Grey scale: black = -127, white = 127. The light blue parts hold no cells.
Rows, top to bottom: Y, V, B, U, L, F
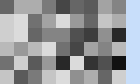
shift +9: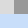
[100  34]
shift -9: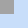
[26]
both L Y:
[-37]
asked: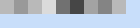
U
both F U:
[91]
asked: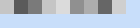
F

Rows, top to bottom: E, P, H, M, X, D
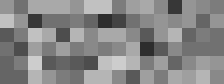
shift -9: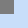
[-12]
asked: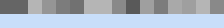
D

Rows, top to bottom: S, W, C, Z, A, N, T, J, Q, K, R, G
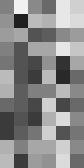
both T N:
[59]
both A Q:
[-44]
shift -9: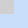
[71]
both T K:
[-34]
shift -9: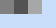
[ -9 -53  30]

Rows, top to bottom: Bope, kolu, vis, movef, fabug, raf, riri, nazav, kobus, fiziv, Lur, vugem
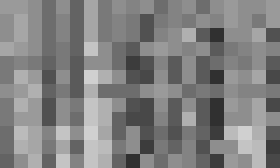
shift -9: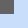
[-37]
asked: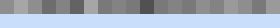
kolu
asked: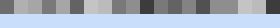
Lur
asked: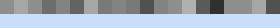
vis
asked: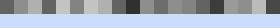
vugem
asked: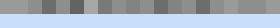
Bope

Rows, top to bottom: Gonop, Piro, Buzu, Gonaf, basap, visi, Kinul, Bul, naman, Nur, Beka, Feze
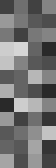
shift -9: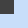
[-71]
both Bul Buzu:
[4]
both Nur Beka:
[-39]
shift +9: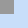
[34]
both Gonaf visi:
[-27]
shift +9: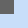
[-18]
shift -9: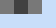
[-16 -71 -16]

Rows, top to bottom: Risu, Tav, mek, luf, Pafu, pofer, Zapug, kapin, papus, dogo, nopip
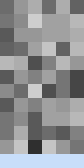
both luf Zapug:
[-19]
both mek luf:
[33]
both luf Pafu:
[56]
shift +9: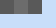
[-29 -10 -29]

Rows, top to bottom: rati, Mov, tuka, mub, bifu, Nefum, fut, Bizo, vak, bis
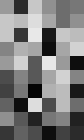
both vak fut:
[-8]
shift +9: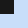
[-94]
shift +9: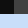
[-104  -53]

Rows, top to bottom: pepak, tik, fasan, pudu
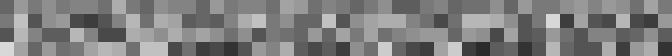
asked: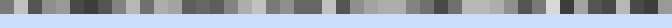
tik
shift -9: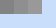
[-6  6 16]
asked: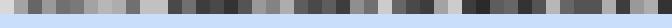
pudu
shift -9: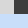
[ 79 -75]
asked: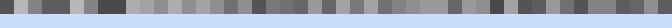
fasan
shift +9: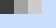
[-57  44  85]

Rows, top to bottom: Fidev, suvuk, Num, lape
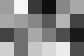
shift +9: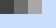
[-52  -6  49]
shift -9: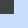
[-70]
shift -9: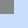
[-2]
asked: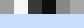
Fidev
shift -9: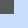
[-47]
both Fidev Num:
[40]
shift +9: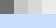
[ -6  79  97 116]

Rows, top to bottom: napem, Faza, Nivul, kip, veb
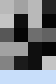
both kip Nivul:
[-122]
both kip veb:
[-112]
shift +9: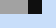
[  43   43 -103]
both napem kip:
[34]
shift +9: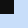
[-103]

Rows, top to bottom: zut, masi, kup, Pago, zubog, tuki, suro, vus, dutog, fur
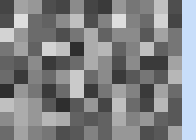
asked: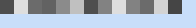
masi
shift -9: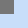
[-18]
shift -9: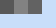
[-48  -7 -38]
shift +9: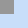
[32]
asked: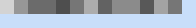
kup

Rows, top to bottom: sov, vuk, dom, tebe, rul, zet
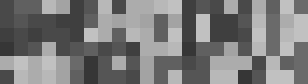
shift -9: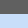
[-40 -40]
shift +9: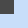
[-45]
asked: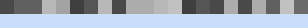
sov
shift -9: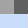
[ 26 -40]
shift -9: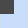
[-63]
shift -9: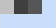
[ 56 -73 -51]

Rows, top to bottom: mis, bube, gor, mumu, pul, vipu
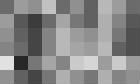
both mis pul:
[28]
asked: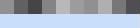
gor
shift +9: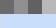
[-11  25 -21  65]

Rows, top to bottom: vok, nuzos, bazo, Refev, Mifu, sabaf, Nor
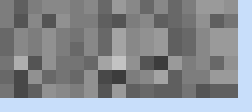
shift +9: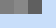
[  7  17 -23]
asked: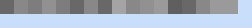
Refev
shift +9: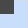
[-46]

